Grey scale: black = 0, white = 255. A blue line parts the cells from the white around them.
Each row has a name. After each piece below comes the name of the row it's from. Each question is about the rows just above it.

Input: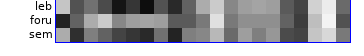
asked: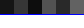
leb
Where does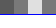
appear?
foru
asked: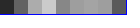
leb
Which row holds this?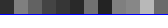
sem

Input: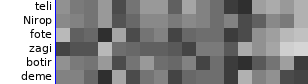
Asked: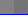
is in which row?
Nirop
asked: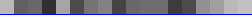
fote
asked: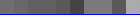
zagi
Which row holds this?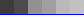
fote
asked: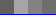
teli

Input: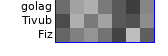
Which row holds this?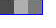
Tivub
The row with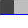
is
Fiz
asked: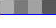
Tivub

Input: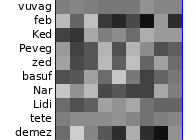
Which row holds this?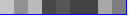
Nar
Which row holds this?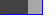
Nar

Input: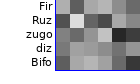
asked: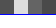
Ruz
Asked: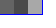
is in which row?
Ruz
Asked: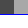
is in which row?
Ruz
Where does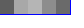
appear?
Fir

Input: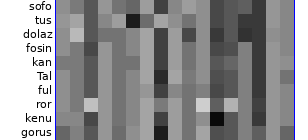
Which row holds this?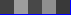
dolaz
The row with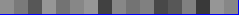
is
ful
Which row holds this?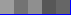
kan
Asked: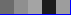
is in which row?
gorus
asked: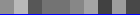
dolaz
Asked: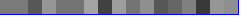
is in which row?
kan
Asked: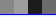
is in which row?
tus

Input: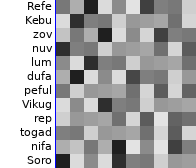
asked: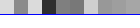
Vikug
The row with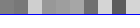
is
togad
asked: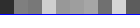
nuv
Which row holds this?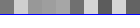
peful

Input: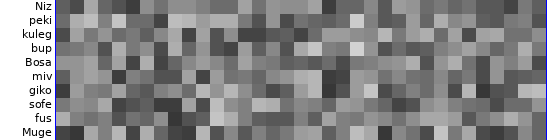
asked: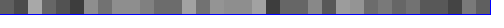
Niz
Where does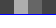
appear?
Muge
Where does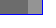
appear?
sofe
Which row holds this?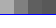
fus
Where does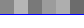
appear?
kuleg
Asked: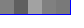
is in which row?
fus

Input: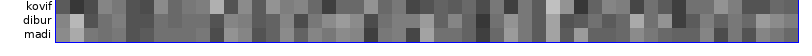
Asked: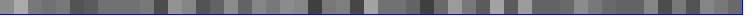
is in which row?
madi
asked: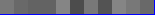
madi
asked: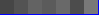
kovif
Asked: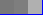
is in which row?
kovif

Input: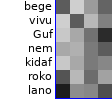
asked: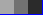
Guf
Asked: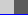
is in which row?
vivu
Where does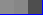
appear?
lano
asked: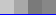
kidaf
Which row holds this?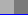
nem

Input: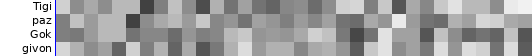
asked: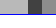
paz
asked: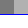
givon
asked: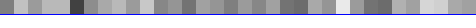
paz
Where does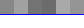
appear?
paz
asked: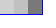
Gok
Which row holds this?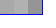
givon
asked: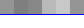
Gok

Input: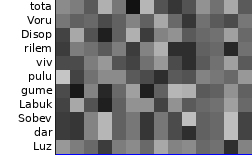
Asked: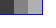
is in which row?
rilem
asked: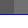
viv
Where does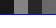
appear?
gume

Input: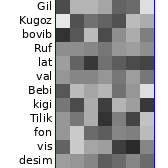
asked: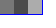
kigi
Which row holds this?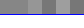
val
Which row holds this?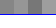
val
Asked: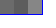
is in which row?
fon

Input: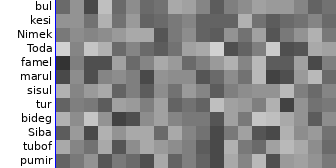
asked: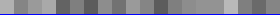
sisul
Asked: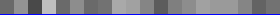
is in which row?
bul
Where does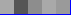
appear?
tubof
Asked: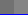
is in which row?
kesi

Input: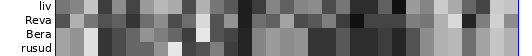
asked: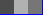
liv
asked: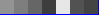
Bera

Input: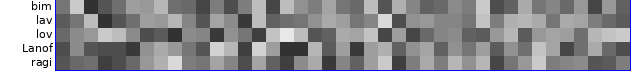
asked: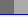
Lanof
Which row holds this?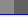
lov
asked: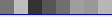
lav
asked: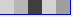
Lanof
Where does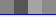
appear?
lav

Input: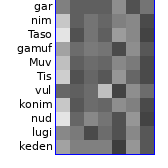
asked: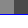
nim
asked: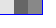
nud
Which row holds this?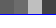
vul
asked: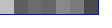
Muv
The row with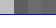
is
Muv
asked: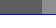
gar

